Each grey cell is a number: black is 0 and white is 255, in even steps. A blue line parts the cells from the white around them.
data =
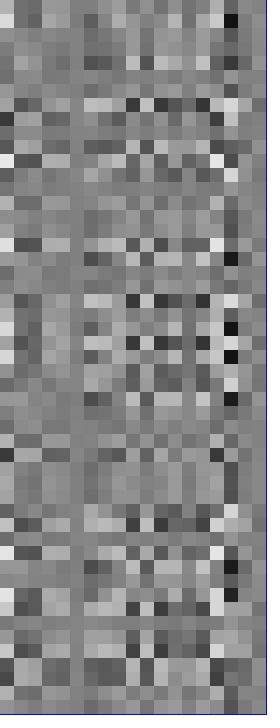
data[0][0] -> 179
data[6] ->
[150, 133, 126, 138, 131, 127, 109, 121, 137, 150, 118, 146, 153, 128, 155, 141, 82, 124, 137]
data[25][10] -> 125
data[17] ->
[223, 80, 83, 173, 174, 128, 147, 175, 187, 88, 176, 77, 136, 96, 98, 227, 108, 154, 122]
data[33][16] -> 79
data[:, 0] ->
[179, 218, 144, 124, 115, 111, 150, 162, 57, 109, 87, 232, 93, 117, 178, 141, 159, 223, 154, 109, 127, 156, 178, 215, 162, 214, 146, 106, 150, 126, 109, 178, 58, 161, 168, 162, 98, 192, 109, 228, 150, 135, 227, 200, 121, 151, 199, 85, 72, 177, 147]
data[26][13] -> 117
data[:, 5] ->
[127, 124, 130, 130, 128, 131, 127, 134, 134, 131, 130, 126, 134, 130, 129, 128, 127, 128, 128, 132, 128, 133, 128, 124, 133, 125, 132, 133, 126, 129, 131, 129, 133, 127, 128, 128, 133, 130, 132, 125, 127, 130, 125, 129, 132, 132, 130, 130, 133, 129, 128]
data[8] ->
[57, 157, 161, 97, 103, 134, 143, 113, 91, 138, 116, 144, 105, 150, 126, 62, 191, 124, 128]
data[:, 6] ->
[127, 93, 108, 112, 81, 134, 109, 189, 143, 132, 94, 131, 166, 136, 132, 109, 110, 147, 77, 132, 111, 192, 124, 93, 190, 91, 162, 169, 77, 112, 129, 131, 121, 109, 114, 110, 168, 176, 134, 137, 76, 109, 105, 170, 137, 160, 169, 95, 103, 123, 107]
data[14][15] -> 178
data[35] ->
[162, 126, 119, 144, 138, 128, 110, 126, 145, 144, 125, 139, 153, 125, 150, 154, 80, 125, 136]
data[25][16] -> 19
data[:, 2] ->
[107, 98, 127, 137, 147, 139, 126, 103, 161, 139, 159, 83, 139, 135, 108, 128, 122, 83, 130, 140, 135, 104, 109, 97, 103, 100, 117, 136, 132, 136, 142, 108, 165, 120, 115, 119, 136, 92, 139, 82, 132, 131, 90, 89, 134, 114, 90, 159, 163, 109, 125]
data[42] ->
[227, 102, 90, 171, 162, 125, 105, 145, 181, 134, 141, 122, 172, 107, 150, 214, 34, 133, 137]
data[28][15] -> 129
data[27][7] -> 150
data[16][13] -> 127
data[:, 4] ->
[150, 154, 130, 121, 110, 122, 131, 161, 103, 123, 102, 173, 127, 127, 150, 127, 135, 174, 124, 123, 123, 159, 148, 153, 163, 153, 147, 133, 122, 123, 120, 151, 99, 137, 140, 138, 129, 170, 123, 173, 123, 126, 162, 171, 129, 147, 170, 101, 98, 146, 131]
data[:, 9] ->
[121, 149, 152, 152, 188, 131, 150, 57, 138, 134, 181, 102, 98, 126, 117, 152, 146, 88, 183, 134, 151, 56, 125, 150, 56, 153, 90, 94, 186, 151, 137, 118, 158, 145, 138, 144, 97, 64, 132, 98, 186, 152, 134, 67, 126, 93, 66, 181, 174, 125, 151]
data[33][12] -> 154
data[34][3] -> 147
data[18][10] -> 92
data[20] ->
[127, 142, 135, 128, 123, 128, 111, 115, 125, 151, 113, 152, 145, 136, 155, 120, 101, 120, 136]
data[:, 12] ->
[143, 180, 153, 145, 169, 123, 153, 84, 105, 124, 153, 151, 89, 122, 139, 153, 154, 136, 182, 125, 145, 82, 146, 182, 84, 182, 106, 92, 182, 146, 127, 141, 123, 154, 153, 153, 90, 103, 123, 146, 181, 149, 172, 109, 122, 110, 111, 153, 140, 146, 154]
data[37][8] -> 173
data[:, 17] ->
[137, 125, 122, 120, 104, 129, 124, 165, 124, 127, 105, 147, 144, 133, 138, 122, 125, 154, 106, 127, 120, 165, 135, 125, 165, 124, 149, 145, 106, 121, 128, 138, 115, 125, 128, 125, 144, 162, 129, 149, 106, 121, 133, 160, 132, 147, 161, 105, 108, 133, 122]
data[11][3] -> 174
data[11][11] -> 93
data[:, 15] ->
[175, 201, 134, 118, 96, 113, 141, 184, 62, 112, 74, 229, 110, 120, 178, 132, 151, 227, 134, 110, 120, 180, 174, 199, 184, 198, 156, 121, 129, 119, 109, 176, 57, 153, 162, 154, 112, 208, 113, 229, 130, 126, 214, 214, 124, 163, 213, 73, 63, 173, 139]
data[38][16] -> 148
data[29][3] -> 129

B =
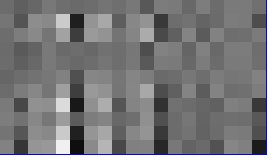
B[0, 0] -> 108
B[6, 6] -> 153
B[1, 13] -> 114
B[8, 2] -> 135
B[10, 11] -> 39
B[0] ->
[108, 95, 103, 120, 110, 106, 109, 116, 111, 120, 88, 124, 122, 104, 125, 108, 122, 122, 112]
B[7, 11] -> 49
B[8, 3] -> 119
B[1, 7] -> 168
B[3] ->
[107, 90, 99, 121, 106, 109, 104, 113, 110, 119, 78, 130, 126, 101, 129, 105, 124, 124, 110]
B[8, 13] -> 118
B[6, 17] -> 112
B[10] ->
[130, 53, 149, 152, 240, 14, 138, 181, 72, 128, 129, 39, 120, 99, 106, 82, 134, 128, 27]
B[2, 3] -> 117
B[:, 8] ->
[111, 94, 116, 110, 110, 118, 117, 85, 104, 95, 72]
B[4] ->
[108, 95, 104, 121, 112, 105, 109, 117, 110, 120, 89, 123, 122, 104, 124, 108, 122, 122, 111]
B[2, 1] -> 125
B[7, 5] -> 24
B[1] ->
[117, 84, 141, 137, 203, 31, 148, 168, 94, 135, 147, 57, 109, 114, 100, 107, 124, 122, 77]
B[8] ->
[125, 114, 135, 119, 156, 92, 125, 132, 104, 111, 144, 80, 108, 118, 100, 109, 111, 110, 88]
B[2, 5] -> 61
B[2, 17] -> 111
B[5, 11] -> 106
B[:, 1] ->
[95, 84, 125, 90, 95, 109, 124, 72, 114, 86, 53]
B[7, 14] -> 102
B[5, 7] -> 132
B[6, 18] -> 125
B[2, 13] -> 132
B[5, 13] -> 119
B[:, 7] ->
[116, 168, 147, 113, 117, 132, 146, 173, 132, 167, 181]

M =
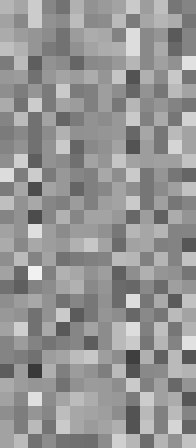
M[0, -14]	181
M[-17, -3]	97
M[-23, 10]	166
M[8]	[132, 187, 113, 163, 101, 123, 146, 140, 152, 202, 128, 170, 118, 210]
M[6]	[142, 125, 149, 122, 202, 123, 128, 158, 141, 103, 147, 118, 186, 163]
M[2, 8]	130
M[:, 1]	[166, 136, 156, 177, 187, 156, 125, 115, 187, 136, 146, 207, 125, 166, 146, 146, 146, 136, 187, 105, 95, 156, 146, 207, 156, 125, 156, 156, 136, 125, 125, 187]
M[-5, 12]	104
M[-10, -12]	113
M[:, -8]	[146, 137, 172, 163, 137, 172, 128, 128, 146, 146, 137, 163, 128, 128, 128, 163, 155, 199, 128, 146, 137, 119, 119, 163, 93, 199, 146, 155, 172, 163, 155, 110]
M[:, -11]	[134, 146, 140, 122, 146, 151, 122, 122, 163, 140, 146, 146, 122, 163, 134, 134, 157, 157, 163, 128, 140, 146, 146, 169, 116, 157, 175, 151, 140, 134, 116, 140]
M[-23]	[123, 136, 113, 140, 177, 145, 146, 149, 152, 103, 166, 118, 186, 163]
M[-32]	[181, 166, 204, 134, 114, 177, 146, 154, 163, 202, 157, 191, 118, 132]
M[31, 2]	113
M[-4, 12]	172
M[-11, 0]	142
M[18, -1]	194
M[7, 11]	149
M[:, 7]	[154, 140, 168, 172, 140, 149, 158, 158, 140, 149, 145, 149, 168, 135, 158, 163, 145, 163, 131, 158, 149, 145, 149, 140, 140, 158, 126, 154, 154, 158, 163, 140]
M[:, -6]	[163, 186, 130, 175, 152, 197, 141, 119, 152, 152, 163, 197, 141, 163, 163, 152, 119, 107, 186, 96, 107, 107, 141, 186, 186, 141, 186, 141, 152, 141, 175, 208]
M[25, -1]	86
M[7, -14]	171
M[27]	[171, 156, 149, 151, 114, 145, 155, 154, 141, 202, 128, 160, 104, 148]
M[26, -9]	156
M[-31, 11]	181
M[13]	[123, 166, 76, 163, 152, 101, 128, 135, 163, 142, 118, 139, 159, 194]
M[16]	[162, 146, 223, 157, 139, 156, 155, 145, 119, 182, 166, 181, 131, 132]
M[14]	[191, 146, 168, 134, 127, 156, 128, 158, 163, 202, 118, 160, 118, 132]

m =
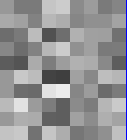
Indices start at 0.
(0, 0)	152
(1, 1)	161
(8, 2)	171
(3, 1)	109
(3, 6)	160
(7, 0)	186
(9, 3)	197
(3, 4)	204
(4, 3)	125
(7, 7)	182
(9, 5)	118
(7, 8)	202
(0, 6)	156
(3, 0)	135
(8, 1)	174
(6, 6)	156
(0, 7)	122
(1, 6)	144
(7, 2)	155
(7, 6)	124
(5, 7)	190
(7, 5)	139

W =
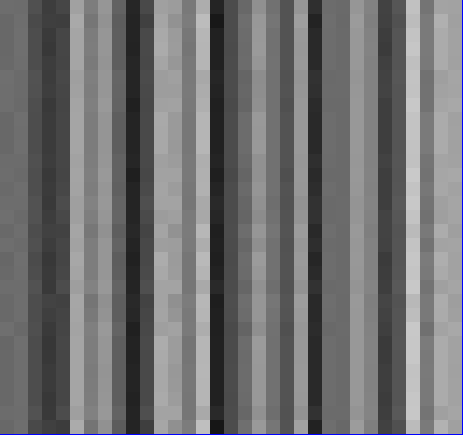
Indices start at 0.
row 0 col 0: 109
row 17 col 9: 36
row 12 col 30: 114
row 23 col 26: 130
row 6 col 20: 83
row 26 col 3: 59
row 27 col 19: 113
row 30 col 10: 62
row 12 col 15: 31
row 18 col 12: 155
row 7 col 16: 74
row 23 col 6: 127
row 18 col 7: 150
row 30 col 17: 111
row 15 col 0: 111
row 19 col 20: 83
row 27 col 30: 121
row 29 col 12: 163
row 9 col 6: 124
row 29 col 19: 110
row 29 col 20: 82
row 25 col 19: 113
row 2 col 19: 113
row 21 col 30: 121
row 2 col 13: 119
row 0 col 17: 104
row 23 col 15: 32
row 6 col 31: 162
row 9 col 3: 59
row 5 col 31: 159
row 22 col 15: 32
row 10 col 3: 59
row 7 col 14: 175
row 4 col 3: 61
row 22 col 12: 149
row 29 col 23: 107
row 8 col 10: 73
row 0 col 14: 173
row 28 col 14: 181
